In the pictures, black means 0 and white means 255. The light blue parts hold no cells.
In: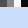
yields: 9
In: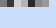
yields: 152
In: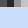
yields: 196
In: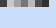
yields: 48
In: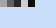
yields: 14
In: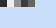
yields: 100
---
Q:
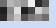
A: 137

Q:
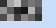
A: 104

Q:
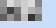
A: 53

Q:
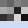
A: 214

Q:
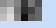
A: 93

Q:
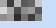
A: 60

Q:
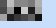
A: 96

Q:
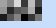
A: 56
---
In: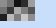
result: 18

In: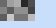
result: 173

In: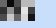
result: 77

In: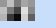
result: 122

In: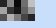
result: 8

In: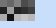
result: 129

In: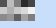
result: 126
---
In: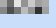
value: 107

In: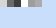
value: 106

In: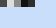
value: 221

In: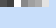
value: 64

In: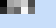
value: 164

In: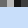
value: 187

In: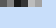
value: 133

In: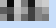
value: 9
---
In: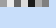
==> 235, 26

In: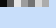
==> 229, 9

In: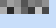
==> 197, 40

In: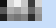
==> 241, 17

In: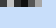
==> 195, 15

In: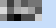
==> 217, 2

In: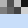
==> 208, 21

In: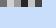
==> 208, 38

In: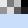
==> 233, 3
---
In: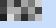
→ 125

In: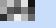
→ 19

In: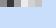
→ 209

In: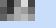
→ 69

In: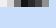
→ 43

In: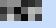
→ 47

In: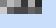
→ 172

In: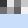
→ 112
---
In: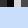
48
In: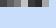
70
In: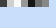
63
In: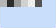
182
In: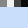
134
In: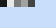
24
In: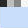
40
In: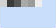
209
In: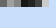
104
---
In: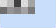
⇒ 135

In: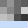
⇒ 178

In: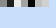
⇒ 6

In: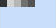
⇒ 182

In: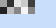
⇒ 134

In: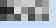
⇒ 76

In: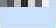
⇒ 213

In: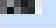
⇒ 56

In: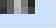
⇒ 178
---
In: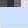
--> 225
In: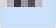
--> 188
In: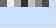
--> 77
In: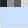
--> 214
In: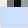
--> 156
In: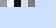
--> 125
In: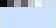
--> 240
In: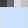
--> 192
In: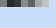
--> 192
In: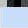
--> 76
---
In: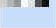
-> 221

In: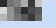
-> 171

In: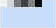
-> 66

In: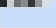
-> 54

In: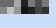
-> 120

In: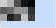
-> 78

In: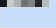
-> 130

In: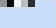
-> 245
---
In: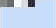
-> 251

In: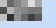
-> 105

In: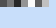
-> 250

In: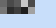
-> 61

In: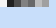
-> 104

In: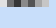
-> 84

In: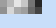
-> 158

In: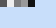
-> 124

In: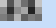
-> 97

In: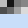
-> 104
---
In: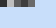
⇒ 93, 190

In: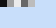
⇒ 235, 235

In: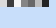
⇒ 133, 245

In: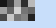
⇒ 210, 210

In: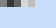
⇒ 100, 215

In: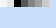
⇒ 85, 245
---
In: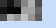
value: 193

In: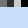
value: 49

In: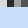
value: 43

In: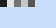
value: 115

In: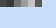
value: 155

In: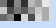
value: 76
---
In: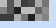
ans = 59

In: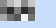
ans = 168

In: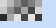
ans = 41

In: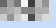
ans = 203

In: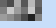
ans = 156

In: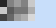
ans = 66

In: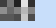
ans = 88

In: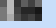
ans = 121
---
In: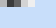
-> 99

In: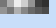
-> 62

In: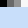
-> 105

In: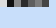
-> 43

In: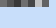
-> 70

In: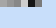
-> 122

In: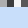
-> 88

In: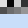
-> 49

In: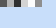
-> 87

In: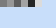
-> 93
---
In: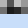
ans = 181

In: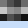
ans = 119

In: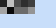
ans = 35

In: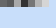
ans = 103

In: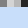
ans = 128

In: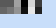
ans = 89

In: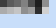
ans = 61

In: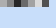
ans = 174

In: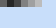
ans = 99

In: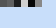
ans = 84
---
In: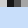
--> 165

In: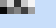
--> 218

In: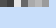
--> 184

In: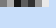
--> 176

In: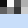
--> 204

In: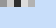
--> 207
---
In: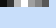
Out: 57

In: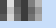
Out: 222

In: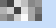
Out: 66

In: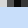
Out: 84

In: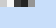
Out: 246

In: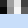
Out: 160

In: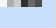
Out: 174

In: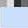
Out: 223
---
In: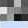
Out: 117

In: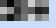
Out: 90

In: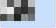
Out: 74

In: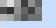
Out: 181

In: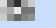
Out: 203

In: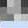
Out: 133
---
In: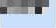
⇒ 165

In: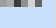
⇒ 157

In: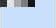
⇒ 123

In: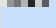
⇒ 179

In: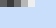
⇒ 110

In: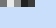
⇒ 116

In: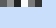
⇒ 121
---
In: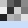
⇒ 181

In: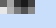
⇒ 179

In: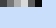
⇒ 120

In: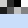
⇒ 89

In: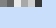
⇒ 99

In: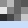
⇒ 72

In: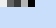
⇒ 100

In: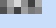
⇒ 145

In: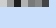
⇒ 152

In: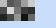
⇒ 74
